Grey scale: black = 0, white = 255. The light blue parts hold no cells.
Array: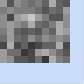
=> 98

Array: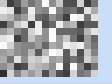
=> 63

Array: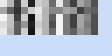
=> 135

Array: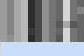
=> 116

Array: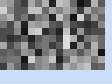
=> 178

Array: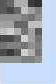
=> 59

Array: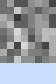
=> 142

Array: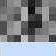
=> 137
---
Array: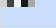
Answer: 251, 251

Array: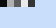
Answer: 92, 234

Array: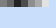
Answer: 76, 226

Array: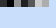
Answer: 32, 205

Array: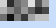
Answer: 151, 223

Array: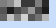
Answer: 100, 209
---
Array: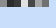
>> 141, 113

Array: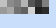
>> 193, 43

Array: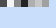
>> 77, 160

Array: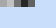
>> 168, 98

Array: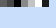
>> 95, 27

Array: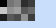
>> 4, 61
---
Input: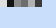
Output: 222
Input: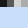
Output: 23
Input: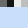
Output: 106
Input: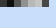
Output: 55
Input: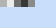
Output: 179
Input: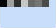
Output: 4
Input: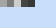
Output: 165
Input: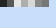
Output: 36
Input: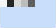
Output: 244
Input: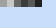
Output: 160
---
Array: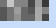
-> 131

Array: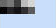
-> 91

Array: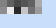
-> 155

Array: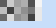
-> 232

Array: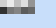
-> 104

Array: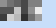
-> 236

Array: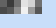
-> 86

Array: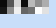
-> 225
